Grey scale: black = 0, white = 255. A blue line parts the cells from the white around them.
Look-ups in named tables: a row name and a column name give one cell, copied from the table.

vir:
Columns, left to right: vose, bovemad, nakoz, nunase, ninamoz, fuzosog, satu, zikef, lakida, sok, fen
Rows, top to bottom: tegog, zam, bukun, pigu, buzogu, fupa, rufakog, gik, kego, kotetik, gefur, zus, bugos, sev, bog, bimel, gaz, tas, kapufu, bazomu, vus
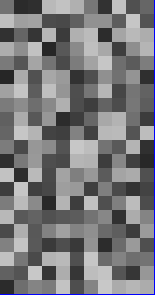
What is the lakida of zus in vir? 135
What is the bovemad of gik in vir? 140
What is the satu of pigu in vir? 191
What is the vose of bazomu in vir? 97
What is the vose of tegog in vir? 114
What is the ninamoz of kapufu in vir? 185
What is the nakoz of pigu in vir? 194

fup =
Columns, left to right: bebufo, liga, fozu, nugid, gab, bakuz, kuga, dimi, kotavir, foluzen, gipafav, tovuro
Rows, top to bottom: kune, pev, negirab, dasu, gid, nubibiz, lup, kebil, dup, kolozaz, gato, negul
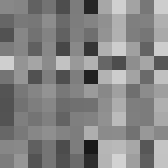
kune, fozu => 97
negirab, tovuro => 169
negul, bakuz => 107
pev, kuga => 132
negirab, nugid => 131
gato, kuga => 24

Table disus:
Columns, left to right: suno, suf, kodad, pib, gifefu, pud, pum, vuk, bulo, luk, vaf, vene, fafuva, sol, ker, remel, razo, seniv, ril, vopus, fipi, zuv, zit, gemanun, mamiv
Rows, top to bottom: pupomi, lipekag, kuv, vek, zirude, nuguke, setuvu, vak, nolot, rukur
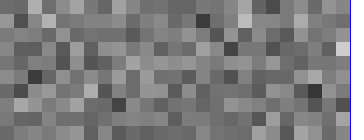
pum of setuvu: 173
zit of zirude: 119
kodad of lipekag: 135
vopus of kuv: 108
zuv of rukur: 163
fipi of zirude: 110
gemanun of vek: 97
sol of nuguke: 92
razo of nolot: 103
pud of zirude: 142
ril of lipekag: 135

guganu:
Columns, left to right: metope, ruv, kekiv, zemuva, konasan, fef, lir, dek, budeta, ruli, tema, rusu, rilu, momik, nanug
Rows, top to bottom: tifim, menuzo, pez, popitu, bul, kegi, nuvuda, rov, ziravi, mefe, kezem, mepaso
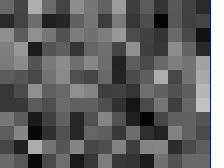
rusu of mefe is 33
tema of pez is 65
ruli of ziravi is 31
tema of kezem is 132
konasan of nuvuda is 104
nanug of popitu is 41
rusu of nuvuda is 97
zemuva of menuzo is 32
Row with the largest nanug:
rov

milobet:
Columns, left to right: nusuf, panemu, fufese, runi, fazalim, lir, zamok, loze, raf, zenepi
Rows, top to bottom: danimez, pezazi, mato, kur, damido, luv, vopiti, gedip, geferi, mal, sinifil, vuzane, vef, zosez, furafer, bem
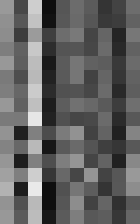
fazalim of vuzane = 126
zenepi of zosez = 141
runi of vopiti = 43
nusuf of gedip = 152
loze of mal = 99
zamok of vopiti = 71
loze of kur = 107
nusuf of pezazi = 144
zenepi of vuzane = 136
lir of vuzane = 149
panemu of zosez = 29

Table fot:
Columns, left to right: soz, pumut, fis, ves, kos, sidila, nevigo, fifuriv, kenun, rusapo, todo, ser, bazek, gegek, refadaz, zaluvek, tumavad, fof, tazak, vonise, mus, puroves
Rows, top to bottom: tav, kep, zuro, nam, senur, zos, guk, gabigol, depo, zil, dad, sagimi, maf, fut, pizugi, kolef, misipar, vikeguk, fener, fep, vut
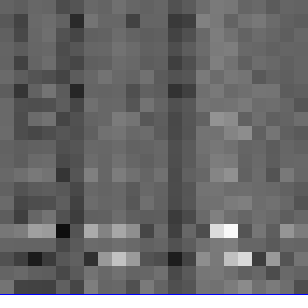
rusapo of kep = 66
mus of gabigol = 102
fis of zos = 84
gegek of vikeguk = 93
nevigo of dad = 104
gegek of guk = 64
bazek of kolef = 59
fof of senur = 96
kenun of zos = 105
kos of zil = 86

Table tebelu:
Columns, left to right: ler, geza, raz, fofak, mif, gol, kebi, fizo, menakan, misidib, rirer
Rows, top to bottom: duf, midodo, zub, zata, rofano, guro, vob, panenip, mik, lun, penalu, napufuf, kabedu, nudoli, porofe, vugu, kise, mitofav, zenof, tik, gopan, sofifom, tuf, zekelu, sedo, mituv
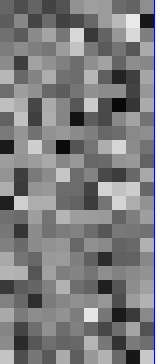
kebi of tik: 116
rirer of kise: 114
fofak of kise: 114
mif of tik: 126
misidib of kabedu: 104
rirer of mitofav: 176
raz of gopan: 101
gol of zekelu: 128
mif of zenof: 155
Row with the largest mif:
kabedu

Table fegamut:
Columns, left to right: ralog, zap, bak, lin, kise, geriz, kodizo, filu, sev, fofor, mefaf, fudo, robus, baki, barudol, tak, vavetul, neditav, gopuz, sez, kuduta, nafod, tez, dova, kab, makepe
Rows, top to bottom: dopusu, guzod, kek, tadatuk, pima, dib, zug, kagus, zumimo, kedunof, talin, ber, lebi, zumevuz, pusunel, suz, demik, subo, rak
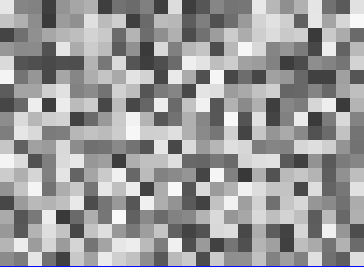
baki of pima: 239
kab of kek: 171
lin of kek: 167
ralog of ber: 244
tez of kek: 58
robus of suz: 130

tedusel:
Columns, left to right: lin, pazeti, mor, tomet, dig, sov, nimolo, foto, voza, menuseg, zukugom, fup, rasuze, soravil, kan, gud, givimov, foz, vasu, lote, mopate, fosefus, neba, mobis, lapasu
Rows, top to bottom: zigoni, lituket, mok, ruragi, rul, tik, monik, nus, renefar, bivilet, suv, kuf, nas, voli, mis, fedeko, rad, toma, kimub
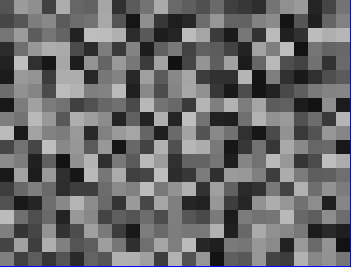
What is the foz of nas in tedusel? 152
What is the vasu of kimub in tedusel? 151
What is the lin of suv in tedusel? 70
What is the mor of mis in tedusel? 37
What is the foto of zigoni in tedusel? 166
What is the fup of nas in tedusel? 190
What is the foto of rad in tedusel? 121
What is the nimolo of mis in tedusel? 140
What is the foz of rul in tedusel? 27
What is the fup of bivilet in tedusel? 31
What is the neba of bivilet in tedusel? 83
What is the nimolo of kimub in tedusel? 99

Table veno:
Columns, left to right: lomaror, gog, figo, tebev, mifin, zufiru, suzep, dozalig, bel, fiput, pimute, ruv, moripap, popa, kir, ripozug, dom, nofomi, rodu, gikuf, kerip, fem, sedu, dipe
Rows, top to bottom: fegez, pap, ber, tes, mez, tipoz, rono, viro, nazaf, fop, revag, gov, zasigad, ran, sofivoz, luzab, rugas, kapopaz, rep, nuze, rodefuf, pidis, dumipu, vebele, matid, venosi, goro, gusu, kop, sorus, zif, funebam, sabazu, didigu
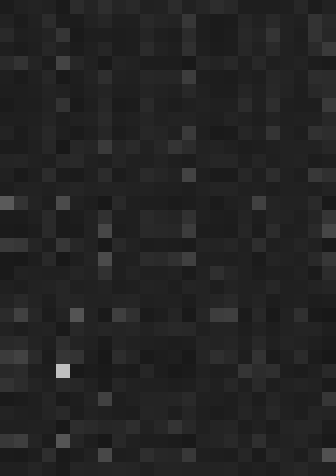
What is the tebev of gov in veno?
31
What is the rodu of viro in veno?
32
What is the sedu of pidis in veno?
29
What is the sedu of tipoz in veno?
45
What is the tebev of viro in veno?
34
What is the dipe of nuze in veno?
44
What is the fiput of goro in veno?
27
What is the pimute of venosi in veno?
26
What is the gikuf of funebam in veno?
32
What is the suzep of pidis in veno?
34
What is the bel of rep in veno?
31
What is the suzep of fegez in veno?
36
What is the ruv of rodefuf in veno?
34
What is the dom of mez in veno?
40
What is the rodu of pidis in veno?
36
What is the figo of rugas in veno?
29
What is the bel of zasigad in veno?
28
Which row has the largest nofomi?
goro

